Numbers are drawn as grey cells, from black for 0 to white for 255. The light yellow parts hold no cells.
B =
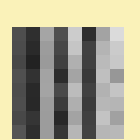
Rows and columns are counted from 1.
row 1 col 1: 78
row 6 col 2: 40
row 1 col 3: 165
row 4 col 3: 163
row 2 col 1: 76
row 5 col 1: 76
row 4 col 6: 57
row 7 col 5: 163
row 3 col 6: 64
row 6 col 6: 59
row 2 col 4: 71
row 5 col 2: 41
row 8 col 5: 182
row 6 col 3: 157
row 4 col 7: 191
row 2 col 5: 197
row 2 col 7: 180

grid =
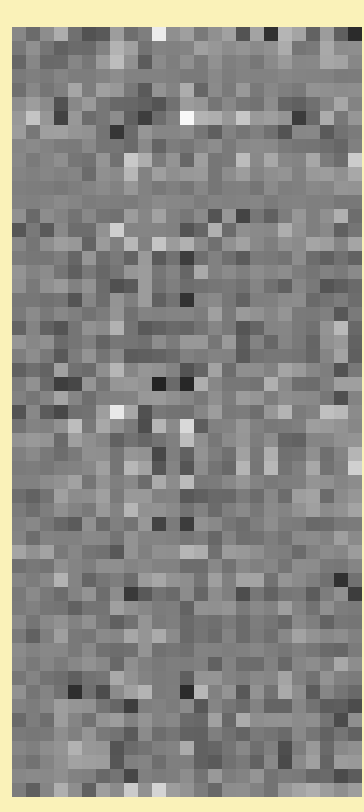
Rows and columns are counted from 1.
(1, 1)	135
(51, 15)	127
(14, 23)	144
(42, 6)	116
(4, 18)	130
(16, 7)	155
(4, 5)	125
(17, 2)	119
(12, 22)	137
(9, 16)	122
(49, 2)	124
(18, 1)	148
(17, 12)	114
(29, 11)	181
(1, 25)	43
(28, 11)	120
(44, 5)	121
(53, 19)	137
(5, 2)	136
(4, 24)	123
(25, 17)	143
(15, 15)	176
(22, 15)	134
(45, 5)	121
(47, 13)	95
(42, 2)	129
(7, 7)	119
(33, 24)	133
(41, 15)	141
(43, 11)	122
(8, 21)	135
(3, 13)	144
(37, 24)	159
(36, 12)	123
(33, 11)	171
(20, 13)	50
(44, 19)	111
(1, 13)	159
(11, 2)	128

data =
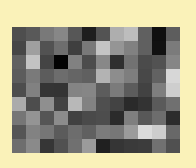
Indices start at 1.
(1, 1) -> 78
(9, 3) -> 54
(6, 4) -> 66
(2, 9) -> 129
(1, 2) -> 89
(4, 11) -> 98
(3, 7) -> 136
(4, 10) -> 72
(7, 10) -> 88
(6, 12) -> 112
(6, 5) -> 184
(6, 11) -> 90
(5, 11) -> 126
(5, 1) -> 77
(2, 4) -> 110
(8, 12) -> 104
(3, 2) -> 195
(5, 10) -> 66
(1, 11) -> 15
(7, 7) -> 77
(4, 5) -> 101
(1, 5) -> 87
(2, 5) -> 63
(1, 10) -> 96
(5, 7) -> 92
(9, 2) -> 138
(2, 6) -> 121
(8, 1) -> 85
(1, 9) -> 189
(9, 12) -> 80
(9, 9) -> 58

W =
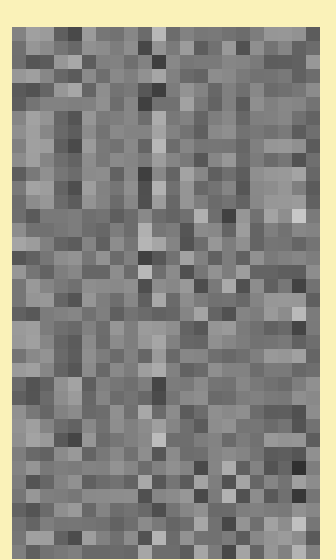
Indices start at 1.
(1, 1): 130
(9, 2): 160
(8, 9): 131
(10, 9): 133
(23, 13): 103
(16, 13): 82
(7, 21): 113
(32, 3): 120
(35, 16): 107
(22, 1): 154
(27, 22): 137
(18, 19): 100
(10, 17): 106
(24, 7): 124
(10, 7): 120
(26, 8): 118
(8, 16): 143
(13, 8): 107
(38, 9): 104
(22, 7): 109
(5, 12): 124
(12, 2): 163
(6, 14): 121
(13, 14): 126
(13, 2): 140
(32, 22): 126
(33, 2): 84
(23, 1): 152
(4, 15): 141
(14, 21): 200
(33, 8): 114
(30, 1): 143
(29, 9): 128
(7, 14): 101
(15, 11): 118
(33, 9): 99
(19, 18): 141
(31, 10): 142
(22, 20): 105

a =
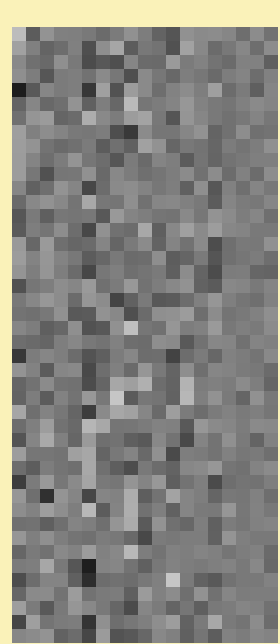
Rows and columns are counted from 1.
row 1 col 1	188
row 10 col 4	124
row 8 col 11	118
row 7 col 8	124
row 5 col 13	140
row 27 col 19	120
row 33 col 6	165
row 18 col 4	126
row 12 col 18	133
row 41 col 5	156
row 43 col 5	125
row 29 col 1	109
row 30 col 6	154
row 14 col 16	139
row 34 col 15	101
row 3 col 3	105
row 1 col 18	140
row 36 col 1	112
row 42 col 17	133
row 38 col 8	136
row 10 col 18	127
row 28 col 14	109
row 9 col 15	102
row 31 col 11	145
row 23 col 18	132
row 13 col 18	120
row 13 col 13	128
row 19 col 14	98
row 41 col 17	124
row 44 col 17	124
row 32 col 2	93
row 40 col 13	122
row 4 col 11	119
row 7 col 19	119
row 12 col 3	111
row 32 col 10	121
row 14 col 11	117
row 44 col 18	135
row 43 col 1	70
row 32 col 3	125

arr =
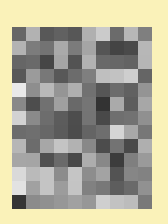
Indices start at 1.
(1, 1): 102
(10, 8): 60
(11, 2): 186
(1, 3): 88
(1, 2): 178
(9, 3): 167
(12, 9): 106
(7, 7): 73
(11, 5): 197
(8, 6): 100
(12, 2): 161
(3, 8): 103
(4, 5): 108
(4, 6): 127
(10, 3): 80
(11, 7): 163
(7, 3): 109
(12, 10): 145
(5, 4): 149
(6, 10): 167
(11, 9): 134
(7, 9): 114
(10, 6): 173
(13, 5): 161
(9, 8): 115
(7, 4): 92
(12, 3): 196
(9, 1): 182
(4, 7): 191
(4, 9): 206
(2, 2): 124
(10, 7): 136
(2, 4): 170
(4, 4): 88
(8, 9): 168
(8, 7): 110

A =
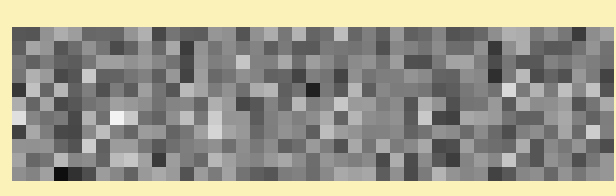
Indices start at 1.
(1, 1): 87
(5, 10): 159
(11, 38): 142
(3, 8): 159
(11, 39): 104
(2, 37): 173
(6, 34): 118
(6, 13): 135
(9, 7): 96
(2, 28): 136
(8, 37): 128
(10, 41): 79
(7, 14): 120
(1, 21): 178
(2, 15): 116
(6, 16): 154
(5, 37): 121
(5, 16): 145
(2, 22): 90
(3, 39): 130
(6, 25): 154
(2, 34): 145
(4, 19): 98
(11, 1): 143
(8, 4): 73
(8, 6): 136
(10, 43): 150
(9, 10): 119
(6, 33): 116
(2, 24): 119
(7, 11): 99
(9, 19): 140
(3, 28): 157
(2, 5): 109
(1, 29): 96
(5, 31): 86
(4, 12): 151
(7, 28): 145
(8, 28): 137
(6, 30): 175
